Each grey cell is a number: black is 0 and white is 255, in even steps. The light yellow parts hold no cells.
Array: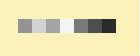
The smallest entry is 44
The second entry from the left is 211
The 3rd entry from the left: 164

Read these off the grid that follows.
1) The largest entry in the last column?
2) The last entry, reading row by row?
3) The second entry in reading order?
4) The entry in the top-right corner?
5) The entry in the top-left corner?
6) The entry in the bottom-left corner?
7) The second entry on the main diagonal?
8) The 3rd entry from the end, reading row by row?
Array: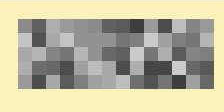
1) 181
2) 104
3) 96
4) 154
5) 139
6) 154
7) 83
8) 62

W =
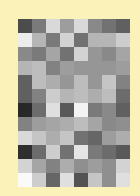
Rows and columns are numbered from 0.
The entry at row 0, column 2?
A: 217
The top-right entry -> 96
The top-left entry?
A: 76
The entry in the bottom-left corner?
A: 250
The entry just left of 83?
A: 223
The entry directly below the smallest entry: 130
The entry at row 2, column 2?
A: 165
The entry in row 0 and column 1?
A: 122
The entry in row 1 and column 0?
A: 236
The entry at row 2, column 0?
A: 137
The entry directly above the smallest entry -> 96
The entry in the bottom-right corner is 223
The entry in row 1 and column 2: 122
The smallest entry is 40
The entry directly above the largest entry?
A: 211
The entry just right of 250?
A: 205
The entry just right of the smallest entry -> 108
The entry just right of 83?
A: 197

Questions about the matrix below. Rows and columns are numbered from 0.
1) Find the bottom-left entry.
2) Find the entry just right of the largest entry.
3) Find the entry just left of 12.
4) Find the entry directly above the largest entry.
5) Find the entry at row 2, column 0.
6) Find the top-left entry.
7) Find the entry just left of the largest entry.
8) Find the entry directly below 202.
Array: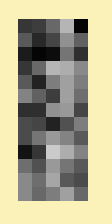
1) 137
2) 173
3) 5
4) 153
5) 27
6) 54
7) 54
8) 153

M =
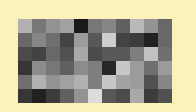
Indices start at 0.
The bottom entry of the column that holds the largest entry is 220
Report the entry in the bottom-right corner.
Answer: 81
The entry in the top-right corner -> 104
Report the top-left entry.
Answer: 177
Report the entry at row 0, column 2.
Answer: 147
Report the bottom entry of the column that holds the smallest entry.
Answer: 147
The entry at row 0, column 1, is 119
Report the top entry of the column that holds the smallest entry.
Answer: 25
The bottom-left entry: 54
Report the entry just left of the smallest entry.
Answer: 162
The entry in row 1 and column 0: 104
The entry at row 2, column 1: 67
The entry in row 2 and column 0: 75

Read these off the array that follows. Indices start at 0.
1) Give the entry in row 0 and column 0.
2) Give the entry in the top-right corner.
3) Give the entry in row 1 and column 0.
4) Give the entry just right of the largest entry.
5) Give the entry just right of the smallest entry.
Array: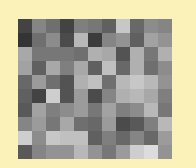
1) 67
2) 133
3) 52
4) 147
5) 111
